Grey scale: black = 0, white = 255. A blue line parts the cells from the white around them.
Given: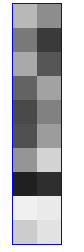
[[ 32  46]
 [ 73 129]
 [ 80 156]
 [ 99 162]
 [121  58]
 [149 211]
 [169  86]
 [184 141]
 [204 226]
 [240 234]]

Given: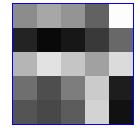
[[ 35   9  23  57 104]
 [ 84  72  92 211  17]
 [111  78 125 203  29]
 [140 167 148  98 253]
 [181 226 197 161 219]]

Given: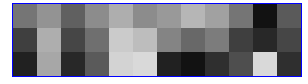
[[ 33 167  40  90 211 217  33  18  47  78 217  47]
 [ 63 174  70 111 203 189 132 104 124  63  40  70]
 [117 147  96 140 174 140 153 182 161 117  18  90]]

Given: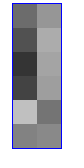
[[ 52 164]
 [ 67 158]
 [ 81 172]
 [108 150]
 [130 137]
 [192 116]]

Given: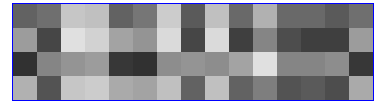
[[ 49 133 148 156  55  49 141 148 141 163 224 133 133 141  55]
 [ 98 111 198 192  98 118 204  90 192 105 177 105 105  90 111]
 [156  70 224 210 163 148 218  70 218  63 133  77  63  63 156]
 [177  83 198 204 170 163 192  98 192  98 126  83  90  77 170]]

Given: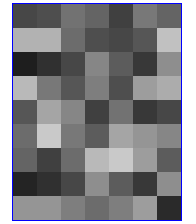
[[ 30  48  71 134  92  56 142]
 [ 36  48  71 142  92  56 142]
 [ 71  78 114 100  64 120 100]
 [ 86 165 134  64 114  56  71]
 [100  64 108 185 201 157  92]
 [108 201 120  92 165 149 134]
 [149 149 126 108 126 157  42]
 [178 178 108  78  71  86 193]
 [185 120  86 126  78 157 172]]

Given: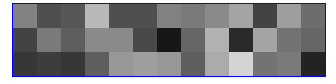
[[ 55  61  55  94 151 158 151  94 171 212 115 122  35]
 [ 67 122  94 138 138  73  23 102 178  42 164 115 102]
 [130  79  87 184  79  79 130 122 138 164  67 158 109]]
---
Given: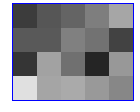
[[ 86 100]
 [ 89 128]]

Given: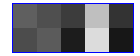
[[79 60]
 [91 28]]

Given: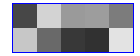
[[211 154]
 [105  56]]

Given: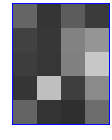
[[ 53  92]
 [ 55 130]]

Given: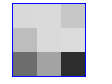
[[218 199]
 [218 220]]

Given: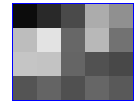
[[ 41  74]
 [227 103]]
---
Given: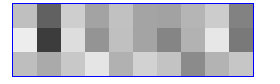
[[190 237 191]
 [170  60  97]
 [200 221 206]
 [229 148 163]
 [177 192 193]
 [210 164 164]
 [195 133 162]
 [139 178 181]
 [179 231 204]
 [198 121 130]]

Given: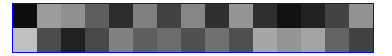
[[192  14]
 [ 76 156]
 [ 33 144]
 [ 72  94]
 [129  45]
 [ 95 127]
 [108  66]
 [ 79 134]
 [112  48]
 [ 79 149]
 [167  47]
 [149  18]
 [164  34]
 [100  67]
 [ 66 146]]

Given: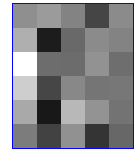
[[124 169 206 255 175 143]
 [ 66  24  70 109  28 155]
 [145 184 136 108 105 131]
 [ 52 147 117 146 139  69]
 [103 115 119 110 131 139]]

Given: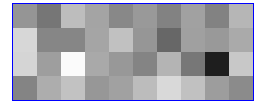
[[132 213 215 149]
 [173 158 134 118]
 [194 251 134 189]
 [151 169 165 164]
 [161 152 193 136]
 [188 132 150 153]
 [217 180 103 130]
 [193 119 160 161]
 [157  30 153 130]
 [139 200 170 182]]

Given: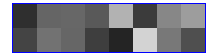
[[ 68  47]
 [114 101]
 [102 103]
 [ 62  89]
 [ 36 178]
 [211  59]
 [120 135]
 [ 79 157]]

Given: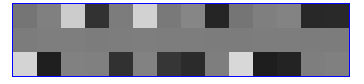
[[212 124 117]
 [ 31 126 128]
 [129 126 204]
 [128 124  50]
 [ 49 125 124]
 [130 126 210]
 [ 54 125 121]
 [ 43 125 134]
 [126 124  37]
 [216 124 117]
 [ 30 125 127]
 [ 35 125 131]
 [126 124  40]
 [128 124  41]]

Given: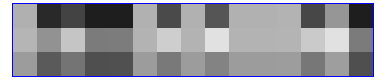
[[156 181 176]
 [ 90 146  41]
 [116 197  67]
 [ 79 123  30]
 [ 80 124  30]
 [156 179 177]
 [121 206  74]
 [156 179 177]
 [131 225  85]
 [156 179 177]
 [156 179 177]
 [157 180 179]
 [119 202  71]
 [158 225 150]
 [ 79 123  30]]
